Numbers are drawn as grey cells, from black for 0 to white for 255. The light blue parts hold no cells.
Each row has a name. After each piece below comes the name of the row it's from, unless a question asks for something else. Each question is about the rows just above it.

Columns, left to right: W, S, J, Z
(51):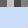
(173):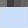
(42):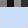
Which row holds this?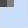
(51)
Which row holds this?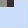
(42)
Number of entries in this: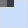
2

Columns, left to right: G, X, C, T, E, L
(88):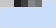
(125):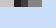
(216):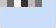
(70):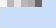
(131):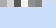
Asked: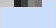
(88)
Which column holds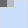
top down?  X
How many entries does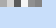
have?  6
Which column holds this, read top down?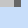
X
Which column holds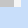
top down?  G
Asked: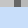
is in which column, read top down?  X

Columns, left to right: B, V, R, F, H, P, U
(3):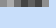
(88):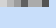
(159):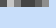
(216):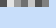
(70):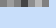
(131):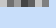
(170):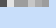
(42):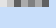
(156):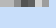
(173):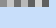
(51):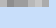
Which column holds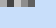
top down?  H
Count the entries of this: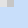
2
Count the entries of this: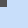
1
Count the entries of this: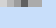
6
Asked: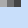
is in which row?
(3)
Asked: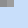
(51)
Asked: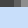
(159)

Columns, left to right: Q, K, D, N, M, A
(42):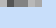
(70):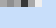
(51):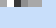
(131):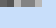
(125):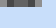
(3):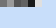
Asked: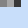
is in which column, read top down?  D
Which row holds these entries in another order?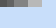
(131)
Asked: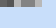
(131)
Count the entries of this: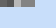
5
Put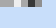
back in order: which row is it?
(70)
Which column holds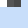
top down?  K
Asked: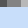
(42)

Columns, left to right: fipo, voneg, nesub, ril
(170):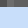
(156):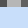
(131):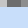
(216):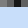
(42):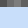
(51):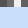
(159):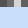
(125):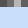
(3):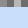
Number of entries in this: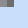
2
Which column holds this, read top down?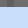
voneg
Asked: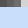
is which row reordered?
(159)
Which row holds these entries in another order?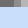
(3)
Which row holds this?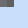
(170)
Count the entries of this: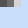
3

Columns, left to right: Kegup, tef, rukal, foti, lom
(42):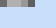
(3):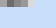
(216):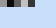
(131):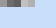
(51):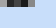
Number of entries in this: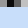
4
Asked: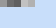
(131)
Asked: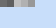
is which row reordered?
(131)
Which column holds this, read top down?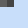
rukal
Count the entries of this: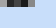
5

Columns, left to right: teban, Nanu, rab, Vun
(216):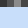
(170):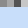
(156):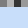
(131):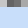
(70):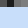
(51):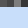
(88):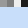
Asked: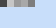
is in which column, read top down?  Vun
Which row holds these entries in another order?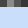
(216)

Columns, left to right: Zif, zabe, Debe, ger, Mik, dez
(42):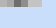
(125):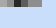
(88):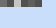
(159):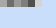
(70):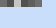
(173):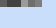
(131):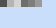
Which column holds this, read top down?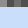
zabe
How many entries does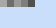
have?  5
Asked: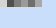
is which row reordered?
(159)

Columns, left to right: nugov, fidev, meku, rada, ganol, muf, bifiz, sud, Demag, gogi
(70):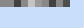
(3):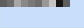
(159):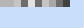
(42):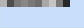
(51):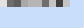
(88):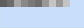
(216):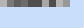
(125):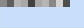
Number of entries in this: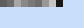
9
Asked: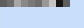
(3)
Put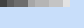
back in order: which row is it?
(51)

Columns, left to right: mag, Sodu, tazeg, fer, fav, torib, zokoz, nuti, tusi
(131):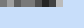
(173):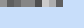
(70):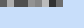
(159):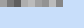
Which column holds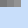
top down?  fav
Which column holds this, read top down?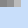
fav

